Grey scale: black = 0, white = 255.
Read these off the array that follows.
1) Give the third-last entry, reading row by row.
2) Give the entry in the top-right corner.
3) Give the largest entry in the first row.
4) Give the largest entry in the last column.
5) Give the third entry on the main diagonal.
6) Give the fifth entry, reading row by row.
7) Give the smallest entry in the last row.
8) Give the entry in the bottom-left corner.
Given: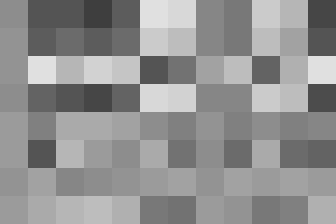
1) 120
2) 70
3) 224
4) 224
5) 182
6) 92
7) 114
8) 155
